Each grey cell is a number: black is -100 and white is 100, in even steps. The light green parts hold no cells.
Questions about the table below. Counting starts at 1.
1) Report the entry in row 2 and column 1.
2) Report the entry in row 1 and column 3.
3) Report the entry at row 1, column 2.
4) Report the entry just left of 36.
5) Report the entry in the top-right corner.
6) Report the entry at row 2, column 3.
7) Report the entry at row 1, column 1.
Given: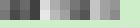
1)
-7
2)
-17
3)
-33
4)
71
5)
17
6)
-25
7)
1

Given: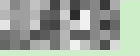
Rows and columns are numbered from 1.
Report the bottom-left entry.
-20
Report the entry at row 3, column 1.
79
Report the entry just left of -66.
62
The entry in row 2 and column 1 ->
43
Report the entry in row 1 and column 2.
6
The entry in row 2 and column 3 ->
25
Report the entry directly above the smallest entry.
-47
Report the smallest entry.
-66
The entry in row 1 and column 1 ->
52
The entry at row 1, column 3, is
25
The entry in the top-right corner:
34
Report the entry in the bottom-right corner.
70
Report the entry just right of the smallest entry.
88
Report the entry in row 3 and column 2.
16

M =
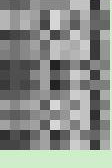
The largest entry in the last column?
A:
42
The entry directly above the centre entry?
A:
-73
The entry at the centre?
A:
-29
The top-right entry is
34
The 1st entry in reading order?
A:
-20
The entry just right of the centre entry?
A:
-2
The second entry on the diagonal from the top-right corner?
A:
-29
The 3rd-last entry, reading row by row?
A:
42
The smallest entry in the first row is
-63
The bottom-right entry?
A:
34
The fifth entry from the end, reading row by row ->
-2
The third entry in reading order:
-20
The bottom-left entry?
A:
-46
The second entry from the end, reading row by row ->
-55

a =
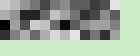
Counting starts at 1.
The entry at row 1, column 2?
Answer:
44
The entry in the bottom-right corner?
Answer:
26
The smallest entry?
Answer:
-100
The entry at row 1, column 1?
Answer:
60
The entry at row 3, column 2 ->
26
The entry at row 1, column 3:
17
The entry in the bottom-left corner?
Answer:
-62
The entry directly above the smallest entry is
36
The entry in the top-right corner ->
78
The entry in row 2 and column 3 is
-72

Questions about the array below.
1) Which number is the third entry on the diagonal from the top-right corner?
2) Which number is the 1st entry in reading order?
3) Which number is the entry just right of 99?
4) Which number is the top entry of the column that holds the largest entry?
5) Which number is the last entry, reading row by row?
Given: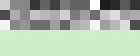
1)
44
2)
63
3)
-79
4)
99
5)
-40

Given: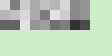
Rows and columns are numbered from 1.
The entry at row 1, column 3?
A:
59
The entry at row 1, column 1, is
69
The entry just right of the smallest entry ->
-41
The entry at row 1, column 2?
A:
-2
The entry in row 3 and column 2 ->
-22
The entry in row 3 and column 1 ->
-22
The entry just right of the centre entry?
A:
77

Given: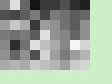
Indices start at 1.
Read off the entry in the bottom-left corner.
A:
33
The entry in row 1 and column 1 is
5
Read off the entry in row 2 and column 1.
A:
-37
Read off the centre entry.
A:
75
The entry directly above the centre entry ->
23
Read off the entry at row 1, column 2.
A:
75
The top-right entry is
-75
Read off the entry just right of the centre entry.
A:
13
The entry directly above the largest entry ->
-20
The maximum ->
92
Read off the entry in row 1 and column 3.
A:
-20
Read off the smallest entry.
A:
-84
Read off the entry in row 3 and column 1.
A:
23
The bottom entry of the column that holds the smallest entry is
58
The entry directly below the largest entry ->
23
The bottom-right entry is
66

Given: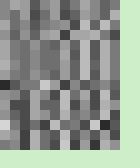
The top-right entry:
-4
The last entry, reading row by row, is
14
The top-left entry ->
6
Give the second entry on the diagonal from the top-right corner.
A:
-22
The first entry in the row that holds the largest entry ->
67
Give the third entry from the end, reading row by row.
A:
-58
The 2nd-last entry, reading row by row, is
38
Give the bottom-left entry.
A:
-4
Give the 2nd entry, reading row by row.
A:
30
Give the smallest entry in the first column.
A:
-67
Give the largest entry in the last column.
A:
38
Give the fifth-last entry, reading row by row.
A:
-49
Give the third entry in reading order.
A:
22
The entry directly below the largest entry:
30
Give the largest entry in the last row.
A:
57
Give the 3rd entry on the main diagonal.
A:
6
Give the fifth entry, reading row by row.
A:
6
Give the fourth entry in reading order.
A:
-31
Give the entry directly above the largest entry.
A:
14

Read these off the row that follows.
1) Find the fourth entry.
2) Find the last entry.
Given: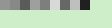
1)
25
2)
-75

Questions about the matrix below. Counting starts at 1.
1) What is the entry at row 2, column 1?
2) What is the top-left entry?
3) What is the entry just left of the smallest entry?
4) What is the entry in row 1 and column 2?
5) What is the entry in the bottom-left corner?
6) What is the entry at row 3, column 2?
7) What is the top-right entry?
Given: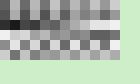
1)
-35
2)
-25
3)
-63
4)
44
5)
61
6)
-80
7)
61
